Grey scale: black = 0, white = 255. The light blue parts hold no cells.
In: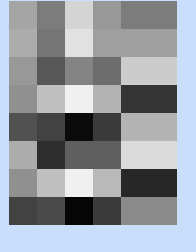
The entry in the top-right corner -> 124
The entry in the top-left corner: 165
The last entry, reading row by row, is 138
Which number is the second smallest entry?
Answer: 11
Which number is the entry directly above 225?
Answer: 212
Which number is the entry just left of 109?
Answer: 132
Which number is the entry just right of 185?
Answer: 39
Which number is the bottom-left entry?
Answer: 66
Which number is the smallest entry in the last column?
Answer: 39
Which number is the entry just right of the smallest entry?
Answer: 58

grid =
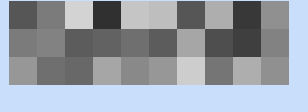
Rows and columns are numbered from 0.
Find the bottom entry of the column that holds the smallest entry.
166
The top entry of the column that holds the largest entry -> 211
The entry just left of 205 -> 151
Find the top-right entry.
144
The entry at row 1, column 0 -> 123
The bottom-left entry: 151
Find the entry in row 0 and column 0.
86
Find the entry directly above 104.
92
